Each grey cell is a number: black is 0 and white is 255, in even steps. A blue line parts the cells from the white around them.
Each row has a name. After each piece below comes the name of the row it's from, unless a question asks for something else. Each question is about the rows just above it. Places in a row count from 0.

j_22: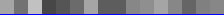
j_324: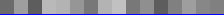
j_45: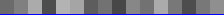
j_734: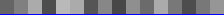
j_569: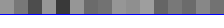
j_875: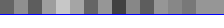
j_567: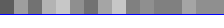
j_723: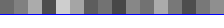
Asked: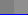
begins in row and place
j_567, 9
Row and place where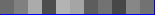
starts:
j_45, 0
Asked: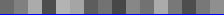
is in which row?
j_45

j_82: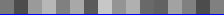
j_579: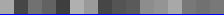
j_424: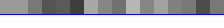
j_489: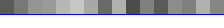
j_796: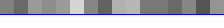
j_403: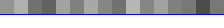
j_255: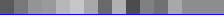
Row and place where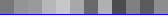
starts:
j_489, 1
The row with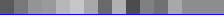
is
j_255
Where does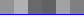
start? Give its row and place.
j_82, 8

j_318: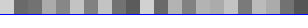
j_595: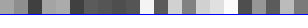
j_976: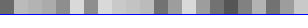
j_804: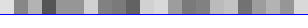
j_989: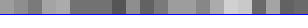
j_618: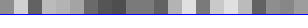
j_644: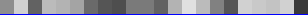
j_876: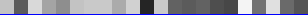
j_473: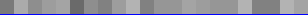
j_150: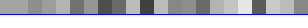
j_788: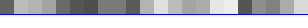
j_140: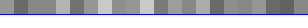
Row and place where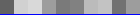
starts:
j_804, 9
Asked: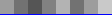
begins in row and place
j_976, 14
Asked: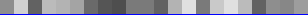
j_618

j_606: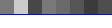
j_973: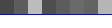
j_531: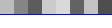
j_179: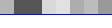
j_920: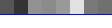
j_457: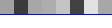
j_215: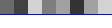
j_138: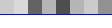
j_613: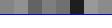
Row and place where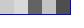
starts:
j_531, 3
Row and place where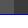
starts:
j_606, 5
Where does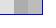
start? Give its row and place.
j_179, 4
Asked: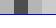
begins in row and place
j_138, 3

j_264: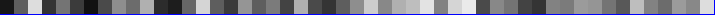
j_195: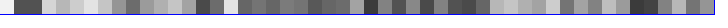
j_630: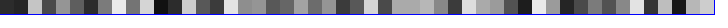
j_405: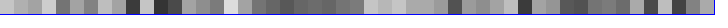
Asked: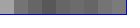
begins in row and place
j_405, 17
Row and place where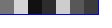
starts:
j_630, 9
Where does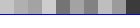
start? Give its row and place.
j_195, 36
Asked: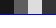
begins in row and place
j_264, 0
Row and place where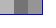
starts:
j_195, 48
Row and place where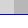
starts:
j_195, 3
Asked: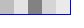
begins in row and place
j_264, 29

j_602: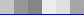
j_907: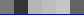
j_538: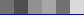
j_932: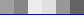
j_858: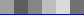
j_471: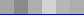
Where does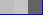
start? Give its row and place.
j_907, 3
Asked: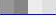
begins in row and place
j_602, 1
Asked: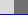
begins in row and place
j_858, 4
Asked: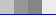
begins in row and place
j_602, 0
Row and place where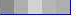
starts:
j_471, 1

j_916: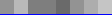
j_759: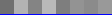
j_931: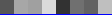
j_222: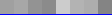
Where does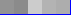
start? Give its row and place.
j_222, 2
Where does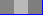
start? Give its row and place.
j_759, 2
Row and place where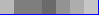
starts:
j_916, 1

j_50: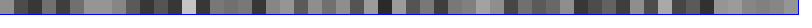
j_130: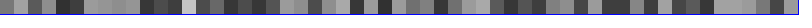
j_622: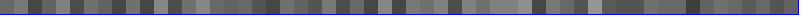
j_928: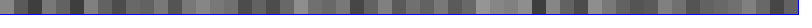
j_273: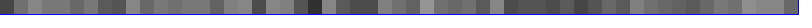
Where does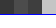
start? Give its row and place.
j_130, 10
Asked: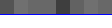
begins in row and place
j_622, 45
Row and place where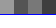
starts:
j_50, 28
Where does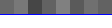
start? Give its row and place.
j_928, 23
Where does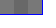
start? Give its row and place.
j_273, 4
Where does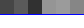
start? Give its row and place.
j_50, 48
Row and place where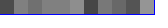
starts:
j_622, 32

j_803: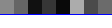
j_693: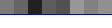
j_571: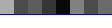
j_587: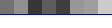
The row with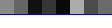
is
j_803
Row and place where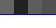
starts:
j_693, 1
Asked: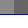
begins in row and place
j_803, 0
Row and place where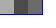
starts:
j_803, 5
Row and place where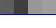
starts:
j_587, 3
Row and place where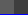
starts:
j_587, 3
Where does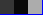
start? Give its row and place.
j_803, 3

